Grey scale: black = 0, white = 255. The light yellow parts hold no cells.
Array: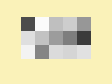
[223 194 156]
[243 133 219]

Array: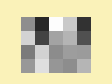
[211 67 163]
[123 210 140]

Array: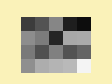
[141 124 37]
[121 80 128]

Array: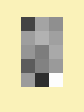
[158 178 160]
[149 125 169]

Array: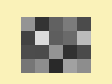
[66 219 94]
[76 75 148]

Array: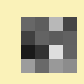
[64 99 92]
[26 51 222]

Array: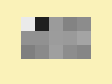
[145 145 156]
[127 138 159]
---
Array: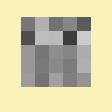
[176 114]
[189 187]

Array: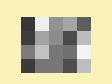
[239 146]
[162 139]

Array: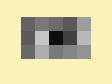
[120 108]
[197 14]

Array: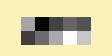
[6 66]
[108 170]

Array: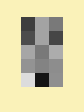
[163 121]
[163 70]

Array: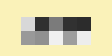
[48 123]
[144 240]

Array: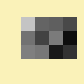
[100 95]
[66 123]
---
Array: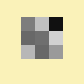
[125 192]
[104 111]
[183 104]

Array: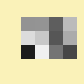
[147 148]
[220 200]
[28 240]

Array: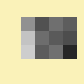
[145 81]
[195 109]
[205 92]

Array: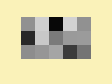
[145 207]
[40 200]
[141 150]

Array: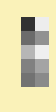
[50 237]
[107 145]
[182 239]

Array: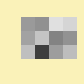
[154 145]
[162 196]
[191 62]

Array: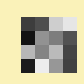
[61 78]
[18 146]
[183 132]
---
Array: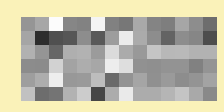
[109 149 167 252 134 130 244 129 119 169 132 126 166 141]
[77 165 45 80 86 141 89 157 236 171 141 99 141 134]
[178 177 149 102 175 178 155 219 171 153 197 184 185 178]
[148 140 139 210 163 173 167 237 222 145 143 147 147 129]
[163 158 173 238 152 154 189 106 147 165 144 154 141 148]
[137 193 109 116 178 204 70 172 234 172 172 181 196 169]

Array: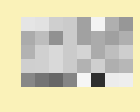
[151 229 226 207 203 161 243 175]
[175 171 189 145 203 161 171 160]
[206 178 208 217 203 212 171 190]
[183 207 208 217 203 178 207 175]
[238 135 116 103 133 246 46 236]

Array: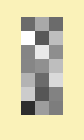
[107 107 169]
[190 255 88]
[142 133 233]
[190 134 144]
[218 179 107]
[130 204 86]
[125 45 157]

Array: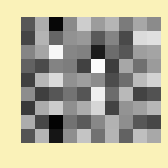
[139 87 172 7 138 205 156 181 123 167]
[224 69 180 102 146 153 89 132 73 219]
[164 133 165 247 134 129 28 108 86 158]
[155 98 75 131 125 65 251 61 167 112]
[211 64 182 219 145 158 140 76 110 187]
[82 141 63 86 115 85 239 108 185 67]
[183 57 171 203 143 172 214 67 147 160]
[71 172 71 3 114 90 136 178 142 87]
[168 84 180 21 142 196 114 180 98 191]

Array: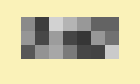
[99 138 61 210 180 152 99]
[113 150 71 156 69 54 151]
[202 87 147 167 122 70 67]

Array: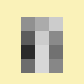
[204 144 171]
[138 92 204]
[113 43 215]
[135 109 215]

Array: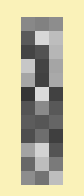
[141 136 129]
[189 90 215]
[182 68 82]
[165 199 68]
[169 165 65]
[65 53 218]
[88 84 138]
[101 92 86]
[63 78 110]
[84 163 211]
[122 104 189]
[190 141 115]

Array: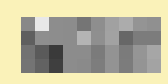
[144 136 232 141 140 117 142 161 172 148]
[124 95 142 141 140 180 143 162 103 124]
[166 114 90 58 140 140 123 147 123 149]
[163 116 98 63 140 138 125 147 124 148]

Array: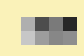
[39 175 77 122]
[142 199 157 135]
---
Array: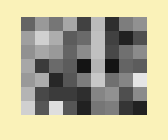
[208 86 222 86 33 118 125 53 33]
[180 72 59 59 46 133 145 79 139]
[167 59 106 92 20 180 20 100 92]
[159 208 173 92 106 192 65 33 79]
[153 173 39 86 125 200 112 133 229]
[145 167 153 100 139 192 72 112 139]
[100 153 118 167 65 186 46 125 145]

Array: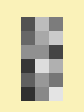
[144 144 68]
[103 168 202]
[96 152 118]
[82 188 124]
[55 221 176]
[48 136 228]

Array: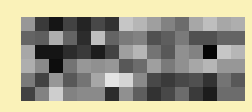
[174 138 13 116 151 144 151 88 108 159 122 144 167 182 151 151]
[167 21 21 44 58 28 66 159 182 116 88 144 130 5 198 182]
[151 58 21 66 36 72 50 198 182 159 130 108 167 190 167 174]
[122 66 151 88 116 167 228 213 138 72 58 72 80 50 116 88]
[100 94 174 100 44 190 100 122 130 80 94 122 80 80 100 100]
[66 130 206 130 138 138 44 144 94 50 72 108 58 28 108 108]

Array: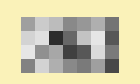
[230 144 167 64 87 218 122]
[211 224 44 103 195 230 87]
[159 203 188 137 151 175 116]
[130 211 175 137 122 159 72]

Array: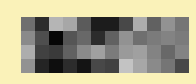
[173 65 58 97 138 160 123 154 160 131 104 131]
[146 36 14 44 20 72 65 195 167 138 117 72]
[138 78 6 85 104 44 97 146 111 123 131 123]
[111 44 181 167 91 28 28 72 173 97 146 117]

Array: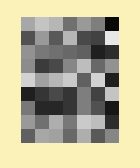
[210 161 182 202 96 210 31]
[167 196 182 112 153 126 9]
[153 112 174 120 202 189 45]
[146 120 112 104 96 31 45]
[140 59 73 134 189 104 146]
[120 39 39 53 126 81 23]
[96 167 161 104 174 89 134]
[81 153 89 182 73 66 231]
[31 53 73 53 126 66 196]
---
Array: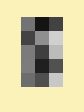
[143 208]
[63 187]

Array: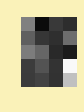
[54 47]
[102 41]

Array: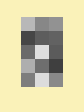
[93 98]
[222 91]

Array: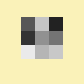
[145 116]
[181 200]

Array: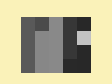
[135 137]
[135 137]

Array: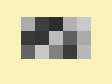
[53 188]
[200 129]

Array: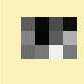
[5 92]
[121 240]
